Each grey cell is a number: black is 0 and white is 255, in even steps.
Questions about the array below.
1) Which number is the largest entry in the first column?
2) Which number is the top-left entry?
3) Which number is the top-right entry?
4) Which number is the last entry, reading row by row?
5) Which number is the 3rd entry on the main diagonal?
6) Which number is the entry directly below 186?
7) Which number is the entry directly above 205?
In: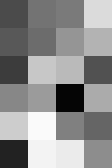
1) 205
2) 75
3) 219
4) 141
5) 186
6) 5
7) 135

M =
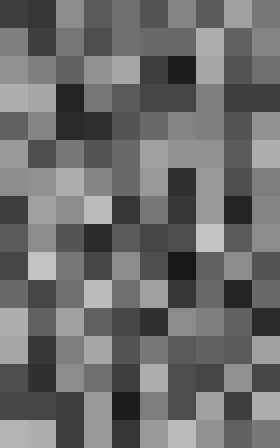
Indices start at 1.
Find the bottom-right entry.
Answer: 119
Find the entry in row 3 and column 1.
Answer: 145
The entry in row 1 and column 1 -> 62
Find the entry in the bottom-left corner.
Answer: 180
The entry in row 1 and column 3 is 139
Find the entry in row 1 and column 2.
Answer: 54
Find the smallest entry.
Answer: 23
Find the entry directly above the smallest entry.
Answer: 78
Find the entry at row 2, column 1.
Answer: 126
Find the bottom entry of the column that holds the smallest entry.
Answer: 187
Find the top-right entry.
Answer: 119
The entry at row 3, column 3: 97

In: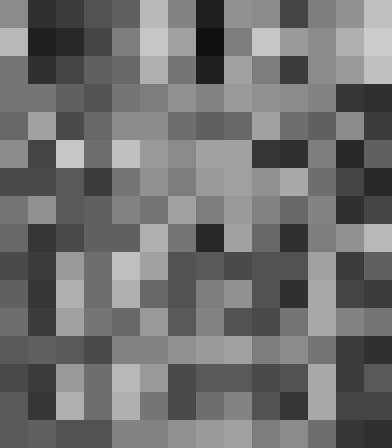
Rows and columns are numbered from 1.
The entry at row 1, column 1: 139
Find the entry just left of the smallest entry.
161
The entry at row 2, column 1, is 184
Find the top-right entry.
191
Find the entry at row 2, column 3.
40
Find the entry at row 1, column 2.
48
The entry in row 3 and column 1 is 117
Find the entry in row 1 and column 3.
60
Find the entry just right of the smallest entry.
125
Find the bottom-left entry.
89
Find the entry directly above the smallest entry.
32
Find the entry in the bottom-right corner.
48
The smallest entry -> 16
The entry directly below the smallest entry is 32
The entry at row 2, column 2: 32
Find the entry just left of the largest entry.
176

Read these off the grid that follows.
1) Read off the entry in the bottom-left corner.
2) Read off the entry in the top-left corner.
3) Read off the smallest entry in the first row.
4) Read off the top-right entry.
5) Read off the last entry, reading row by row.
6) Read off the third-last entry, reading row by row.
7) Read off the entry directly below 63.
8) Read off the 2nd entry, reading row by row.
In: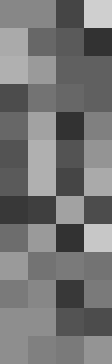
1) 142
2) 135
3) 69
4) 207
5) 148
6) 128
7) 154
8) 135

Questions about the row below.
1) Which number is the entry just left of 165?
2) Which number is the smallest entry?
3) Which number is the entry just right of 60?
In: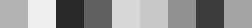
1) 60
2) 40
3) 165

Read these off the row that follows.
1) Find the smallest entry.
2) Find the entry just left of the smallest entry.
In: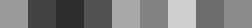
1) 46
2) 67

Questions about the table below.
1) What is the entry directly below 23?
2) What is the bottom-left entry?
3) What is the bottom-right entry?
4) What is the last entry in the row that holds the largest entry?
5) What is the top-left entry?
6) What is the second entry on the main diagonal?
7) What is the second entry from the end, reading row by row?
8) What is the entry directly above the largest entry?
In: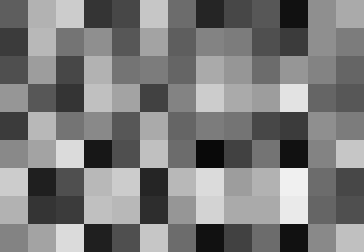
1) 184
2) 131
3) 192
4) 71
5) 94
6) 184
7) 137
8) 17

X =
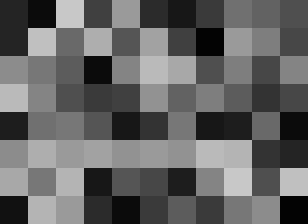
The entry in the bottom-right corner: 3
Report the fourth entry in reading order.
64
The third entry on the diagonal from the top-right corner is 126
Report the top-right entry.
79
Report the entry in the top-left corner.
36
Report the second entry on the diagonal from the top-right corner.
126
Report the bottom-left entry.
17
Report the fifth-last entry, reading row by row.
92
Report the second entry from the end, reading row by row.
140
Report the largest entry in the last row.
180

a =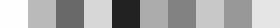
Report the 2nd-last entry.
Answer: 152
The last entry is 229
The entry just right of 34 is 172
